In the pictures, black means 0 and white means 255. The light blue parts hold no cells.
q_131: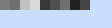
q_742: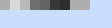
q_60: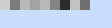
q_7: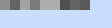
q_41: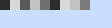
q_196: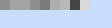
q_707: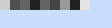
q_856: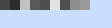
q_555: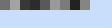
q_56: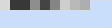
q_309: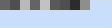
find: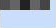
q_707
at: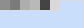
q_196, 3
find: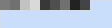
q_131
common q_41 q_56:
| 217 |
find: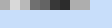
q_742
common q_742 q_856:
| 44 |
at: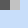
q_41, 2

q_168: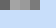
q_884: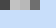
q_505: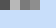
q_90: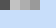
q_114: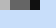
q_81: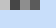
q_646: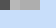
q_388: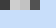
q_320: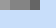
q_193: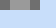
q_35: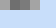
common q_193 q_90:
| 154 |
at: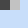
q_884, 0
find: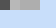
q_646
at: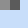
q_81, 2
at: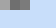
q_35, 0

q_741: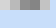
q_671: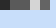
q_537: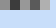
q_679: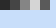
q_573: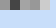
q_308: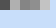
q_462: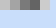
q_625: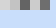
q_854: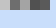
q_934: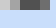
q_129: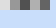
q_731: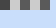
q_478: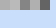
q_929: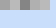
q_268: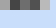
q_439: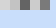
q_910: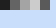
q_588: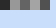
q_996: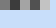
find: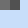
q_268
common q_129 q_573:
| 152 |
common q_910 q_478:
| 100 |
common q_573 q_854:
| 164 |

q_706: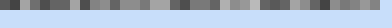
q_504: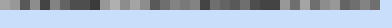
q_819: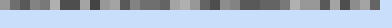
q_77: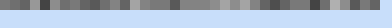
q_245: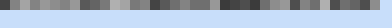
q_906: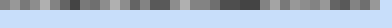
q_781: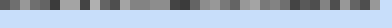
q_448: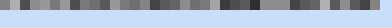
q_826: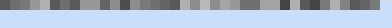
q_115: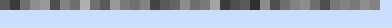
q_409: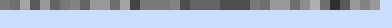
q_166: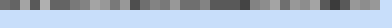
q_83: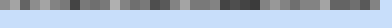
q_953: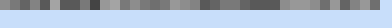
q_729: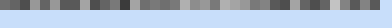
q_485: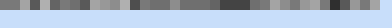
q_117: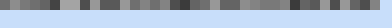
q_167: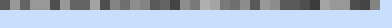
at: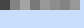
q_906, 25
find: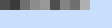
q_245
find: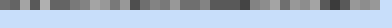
q_166
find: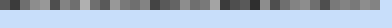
q_115

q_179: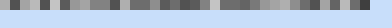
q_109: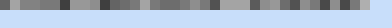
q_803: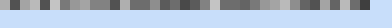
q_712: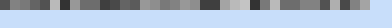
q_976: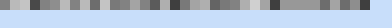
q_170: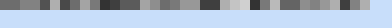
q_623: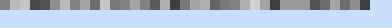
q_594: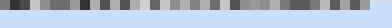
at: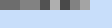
q_712, 28
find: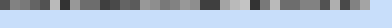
q_712

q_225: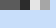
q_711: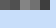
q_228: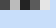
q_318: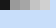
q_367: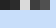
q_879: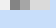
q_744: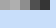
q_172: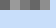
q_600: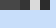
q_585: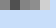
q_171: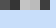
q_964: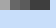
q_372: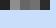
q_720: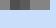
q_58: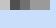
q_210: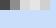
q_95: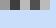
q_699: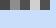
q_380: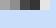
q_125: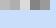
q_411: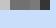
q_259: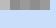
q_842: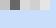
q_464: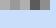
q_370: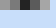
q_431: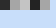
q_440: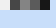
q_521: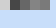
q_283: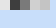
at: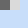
q_842, 1
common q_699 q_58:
| 80 |
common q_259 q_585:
| 142 |
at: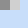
q_585, 3
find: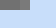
q_411
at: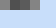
q_720, 0

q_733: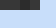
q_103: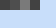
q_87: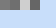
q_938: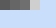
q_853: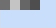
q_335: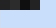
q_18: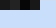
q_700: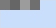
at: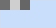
q_87, 1
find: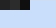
q_335

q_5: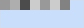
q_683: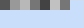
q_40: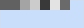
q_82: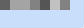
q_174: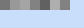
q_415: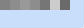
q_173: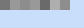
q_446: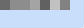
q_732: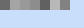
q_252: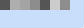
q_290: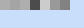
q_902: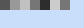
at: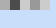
q_5, 1
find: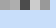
q_290
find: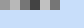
q_683
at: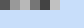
q_683, 0

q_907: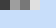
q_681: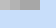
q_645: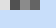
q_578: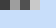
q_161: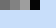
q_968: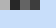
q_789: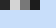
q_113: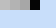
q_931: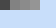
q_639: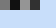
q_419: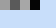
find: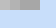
q_681
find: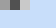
q_578
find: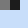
q_789
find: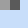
q_419
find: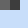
q_968
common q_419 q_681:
| 167 |

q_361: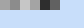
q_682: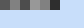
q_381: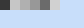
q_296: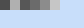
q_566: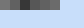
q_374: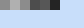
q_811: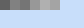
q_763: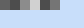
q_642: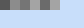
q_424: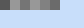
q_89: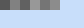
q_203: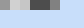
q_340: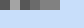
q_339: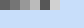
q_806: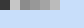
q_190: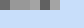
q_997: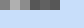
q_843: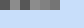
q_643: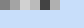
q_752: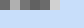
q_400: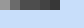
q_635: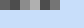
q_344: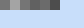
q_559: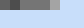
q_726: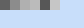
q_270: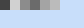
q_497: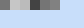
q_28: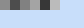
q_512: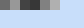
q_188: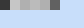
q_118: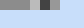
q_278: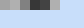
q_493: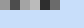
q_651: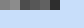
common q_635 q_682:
| 77 |
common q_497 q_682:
| 129 |
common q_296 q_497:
| 198 |
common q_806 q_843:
| 140 |
